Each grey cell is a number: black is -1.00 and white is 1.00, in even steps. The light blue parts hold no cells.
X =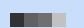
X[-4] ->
-0.61
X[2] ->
-0.13
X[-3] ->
-0.24

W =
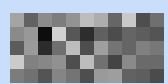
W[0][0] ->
0.29
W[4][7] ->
0.24
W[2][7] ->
-0.09
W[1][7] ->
-0.40
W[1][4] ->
-0.32
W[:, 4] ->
[0.15, -0.32, 0.48, -0.39, -0.09]
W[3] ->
[0.59, 0.01, 0.06, 0.14, -0.39, 0.48, -0.11, -0.47, 0.08, -0.17, -0.17]
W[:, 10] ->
[-0.13, -0.34, -0.07, -0.17, -0.41]
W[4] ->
[-0.03, -0.11, -0.34, 0.04, -0.09, -0.39, 0.21, 0.24, -0.23, -0.26, -0.41]
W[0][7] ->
-0.20
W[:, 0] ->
[0.29, 0.08, -0.28, 0.59, -0.03]
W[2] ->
[-0.28, 0.21, -0.66, -0.13, 0.48, -0.39, 0.25, -0.09, -0.21, 0.00, -0.07]

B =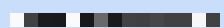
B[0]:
0.96
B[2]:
-0.79
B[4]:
0.96
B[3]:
-0.80
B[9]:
-0.50

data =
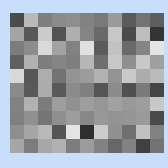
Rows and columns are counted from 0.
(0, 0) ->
-0.41
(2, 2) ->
0.70
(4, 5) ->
0.22
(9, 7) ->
-0.19
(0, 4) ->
0.11
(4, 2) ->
0.36
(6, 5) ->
0.24
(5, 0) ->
0.08
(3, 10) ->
0.25
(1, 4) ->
0.37
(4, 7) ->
0.15
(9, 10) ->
-0.10
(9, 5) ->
0.22
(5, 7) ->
0.10
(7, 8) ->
0.17
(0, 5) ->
0.02
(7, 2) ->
-0.08
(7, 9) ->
0.21
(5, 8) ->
-0.37
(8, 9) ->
0.51
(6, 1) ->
0.39
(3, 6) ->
-0.14
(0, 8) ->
-0.29
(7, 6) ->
0.19
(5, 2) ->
0.35
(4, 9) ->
0.35
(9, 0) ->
0.30
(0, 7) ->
0.21
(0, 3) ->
0.09
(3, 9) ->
0.57
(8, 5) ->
-0.63
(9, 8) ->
0.02
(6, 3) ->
0.24

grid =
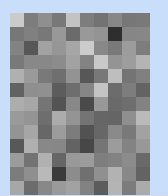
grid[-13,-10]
0.59
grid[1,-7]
0.19
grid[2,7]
-0.05
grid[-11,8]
0.22
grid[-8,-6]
-0.14
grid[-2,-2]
0.07
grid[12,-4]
-0.28
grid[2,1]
-0.32
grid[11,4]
0.10
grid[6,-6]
0.07
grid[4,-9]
0.21
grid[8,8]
-0.05
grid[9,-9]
0.38
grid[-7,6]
0.19
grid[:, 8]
[-0.07, 0.05, 0.22, 0.23, -0.09, -0.02, -0.14, 0.12, -0.05, 0.03, 0.10, 0.07, -0.03]
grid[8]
[0.16, 0.30, -0.19, 0.22, -0.03, -0.36, -0.19, 0.08, -0.05, 0.27]
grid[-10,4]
0.27
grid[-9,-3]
0.49
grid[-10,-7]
0.10
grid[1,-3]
-0.64
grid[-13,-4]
-0.10
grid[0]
[0.59, -0.02, 0.12, -0.06, 0.53, -0.02, -0.10, 0.06, -0.07, -0.05]
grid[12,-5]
0.02
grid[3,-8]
0.07
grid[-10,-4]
0.58
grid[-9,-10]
0.38
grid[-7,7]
-0.17
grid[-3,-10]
0.22
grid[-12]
[-0.07, 0.00, -0.06, 0.19, -0.16, 0.20, 0.16, -0.64, 0.05, 0.06]
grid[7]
[0.21, 0.16, -0.14, 0.35, 0.16, -0.09, -0.20, -0.21, 0.12, 0.46]
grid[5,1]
0.12
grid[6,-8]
-0.08

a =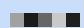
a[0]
0.26
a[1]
-0.79
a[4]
-0.76
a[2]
-0.20

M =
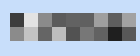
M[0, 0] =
-0.52
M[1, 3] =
0.48
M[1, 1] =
0.53
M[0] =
[-0.52, 0.78, 0.09, -0.29, -0.23, -0.25, 0.25, -0.26, 0.27]
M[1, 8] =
-0.31

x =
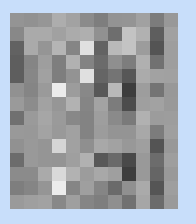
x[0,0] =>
0.16
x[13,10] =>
-0.16
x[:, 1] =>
[0.14, 0.33, 0.33, 0.04, 0.06, 0.04, 0.10, 0.21, 0.19, 0.20, 0.20, 0.09, 0.04, 0.25]
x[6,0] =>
0.21
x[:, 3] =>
[0.36, 0.26, 0.42, -0.01, -0.01, 0.85, 0.18, 0.21, 0.20, 0.67, 0.16, 0.70, 0.85, 0.07]
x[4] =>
[-0.26, 0.06, 0.26, -0.01, 0.15, 0.76, -0.21, -0.09, -0.32, 0.34, 0.27, 0.26]
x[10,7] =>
-0.17
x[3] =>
[-0.26, 0.04, 0.24, -0.01, 0.39, 0.03, -0.16, 0.12, -0.02, 0.38, -0.11, 0.24]
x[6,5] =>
0.04
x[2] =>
[-0.23, 0.33, 0.17, 0.42, 0.04, 0.76, -0.22, 0.45, 0.53, 0.22, -0.34, 0.24]
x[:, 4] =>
[0.27, 0.34, 0.04, 0.39, 0.15, 0.22, 0.40, 0.07, 0.26, 0.26, 0.25, 0.40, 0.04, 0.25]
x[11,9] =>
0.20
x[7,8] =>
-0.04
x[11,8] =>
-0.52
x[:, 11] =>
[0.19, 0.26, 0.24, 0.24, 0.26, 0.19, 0.20, 0.23, 0.25, 0.19, 0.24, 0.20, 0.24, 0.21]
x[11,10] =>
-0.21
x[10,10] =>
-0.15
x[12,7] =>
-0.17
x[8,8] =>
0.16
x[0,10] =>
-0.03
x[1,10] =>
-0.26
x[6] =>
[0.21, 0.10, 0.27, 0.18, 0.40, 0.04, 0.28, -0.03, -0.40, 0.25, 0.27, 0.20]
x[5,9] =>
0.23
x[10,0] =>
-0.15

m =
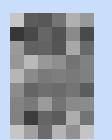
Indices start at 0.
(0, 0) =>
0.55
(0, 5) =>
0.20
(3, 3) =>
0.12
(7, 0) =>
0.01
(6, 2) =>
0.21
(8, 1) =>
0.26
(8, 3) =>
0.41
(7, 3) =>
-0.28
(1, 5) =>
-0.42
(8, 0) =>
0.55
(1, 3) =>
-0.35
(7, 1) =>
-0.53
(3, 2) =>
0.19
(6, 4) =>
0.08
